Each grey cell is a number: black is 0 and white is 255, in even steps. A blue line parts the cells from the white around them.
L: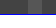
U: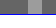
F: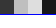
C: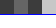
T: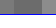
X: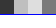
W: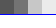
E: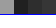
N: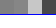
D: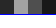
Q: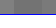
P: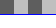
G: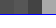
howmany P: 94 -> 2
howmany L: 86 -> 1
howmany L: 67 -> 3
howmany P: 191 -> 2
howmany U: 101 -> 3

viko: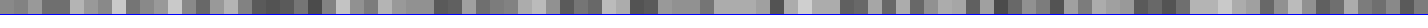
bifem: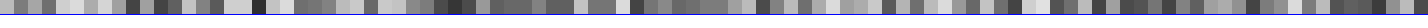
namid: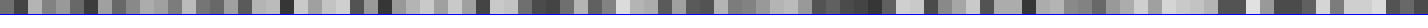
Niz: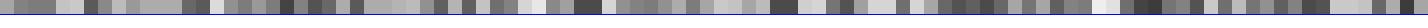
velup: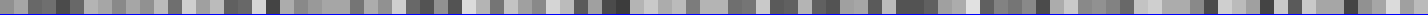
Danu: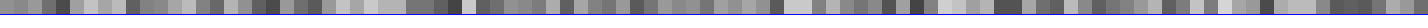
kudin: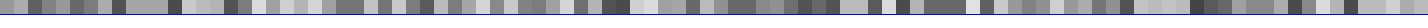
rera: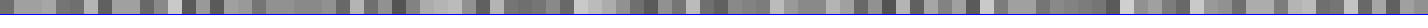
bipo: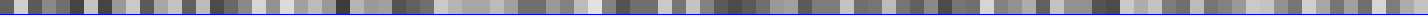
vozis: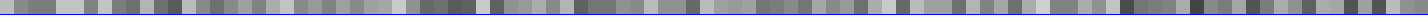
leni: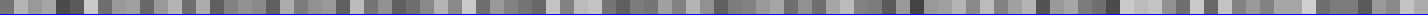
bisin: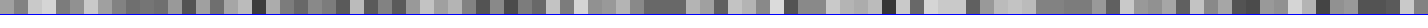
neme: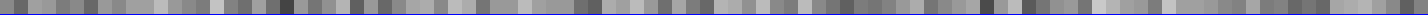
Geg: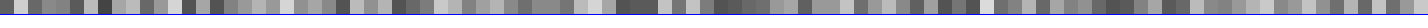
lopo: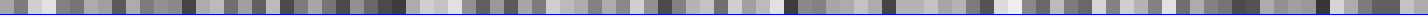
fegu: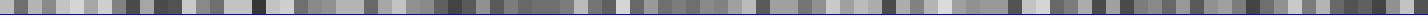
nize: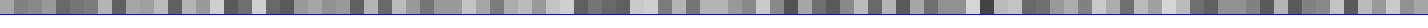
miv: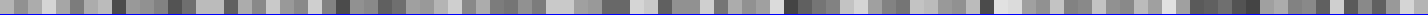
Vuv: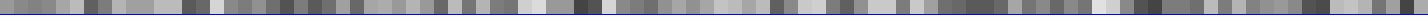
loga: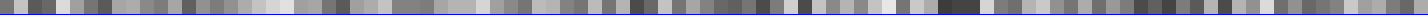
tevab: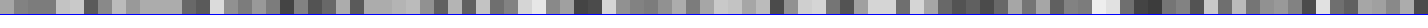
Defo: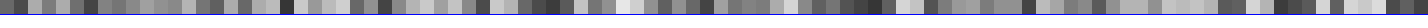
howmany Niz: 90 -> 3
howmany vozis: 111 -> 7
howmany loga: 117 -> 11
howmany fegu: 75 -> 5
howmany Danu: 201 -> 4
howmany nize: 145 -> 6
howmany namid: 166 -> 1

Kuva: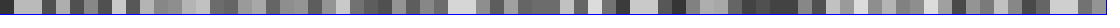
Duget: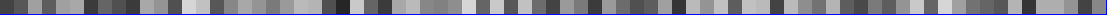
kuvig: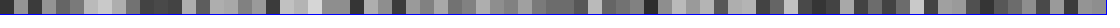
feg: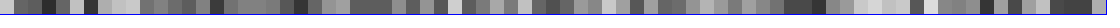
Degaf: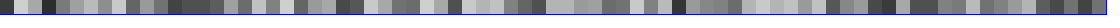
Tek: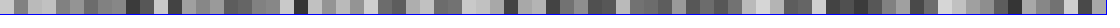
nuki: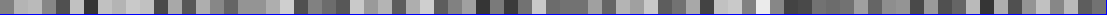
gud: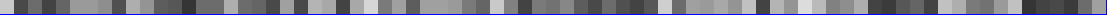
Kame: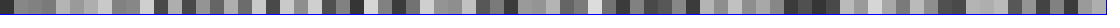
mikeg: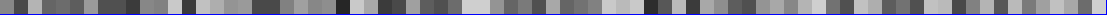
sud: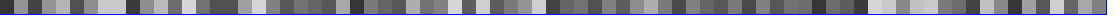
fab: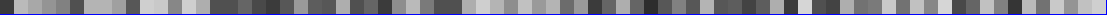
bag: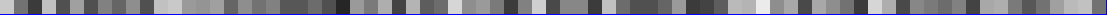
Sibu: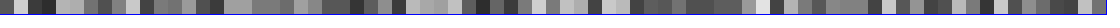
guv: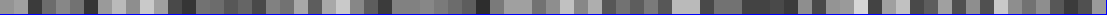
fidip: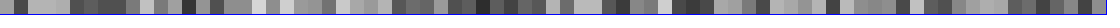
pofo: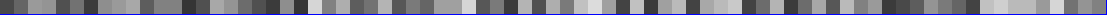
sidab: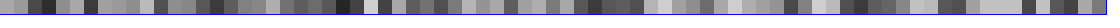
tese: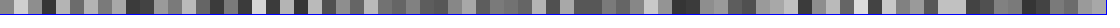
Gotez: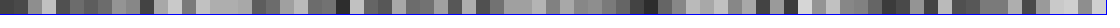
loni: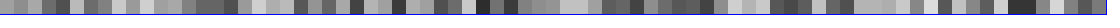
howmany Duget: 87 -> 4
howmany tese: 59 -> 6
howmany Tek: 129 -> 5
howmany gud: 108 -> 7
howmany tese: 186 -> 4

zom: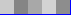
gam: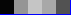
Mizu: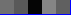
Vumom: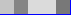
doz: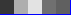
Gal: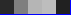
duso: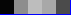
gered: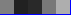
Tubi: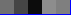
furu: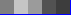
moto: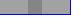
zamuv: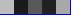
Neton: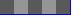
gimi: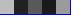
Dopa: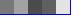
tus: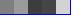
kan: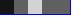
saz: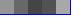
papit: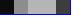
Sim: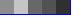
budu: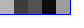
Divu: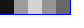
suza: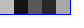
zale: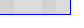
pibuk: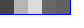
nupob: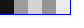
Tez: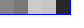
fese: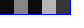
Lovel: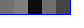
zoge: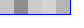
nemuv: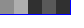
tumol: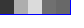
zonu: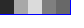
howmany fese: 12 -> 2
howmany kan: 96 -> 3
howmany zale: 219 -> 3
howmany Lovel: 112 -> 2
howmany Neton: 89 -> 3
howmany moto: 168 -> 0

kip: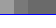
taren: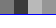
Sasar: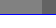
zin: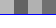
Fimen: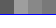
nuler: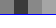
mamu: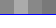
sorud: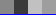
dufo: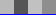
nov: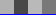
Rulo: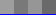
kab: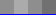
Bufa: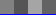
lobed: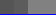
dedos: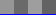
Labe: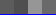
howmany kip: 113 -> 0
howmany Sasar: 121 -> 0
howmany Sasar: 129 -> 3

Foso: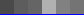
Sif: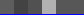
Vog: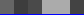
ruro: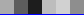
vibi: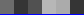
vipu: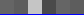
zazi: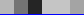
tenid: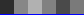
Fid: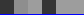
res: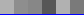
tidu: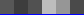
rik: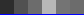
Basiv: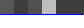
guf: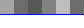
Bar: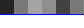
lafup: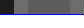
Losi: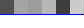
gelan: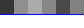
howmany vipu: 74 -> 1
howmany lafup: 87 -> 0
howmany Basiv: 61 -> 3
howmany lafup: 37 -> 0
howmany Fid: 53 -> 2
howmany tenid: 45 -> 1
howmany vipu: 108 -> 0

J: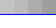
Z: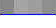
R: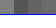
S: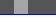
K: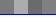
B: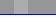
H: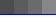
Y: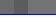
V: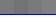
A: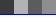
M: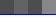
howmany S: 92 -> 0
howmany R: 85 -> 1
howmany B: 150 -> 3
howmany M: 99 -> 1
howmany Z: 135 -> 1

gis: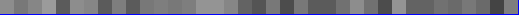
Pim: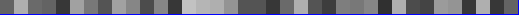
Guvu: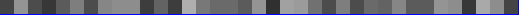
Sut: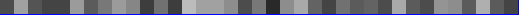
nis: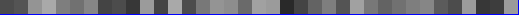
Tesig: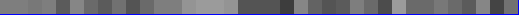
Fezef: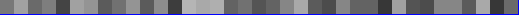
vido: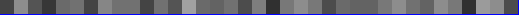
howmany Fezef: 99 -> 4
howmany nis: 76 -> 4

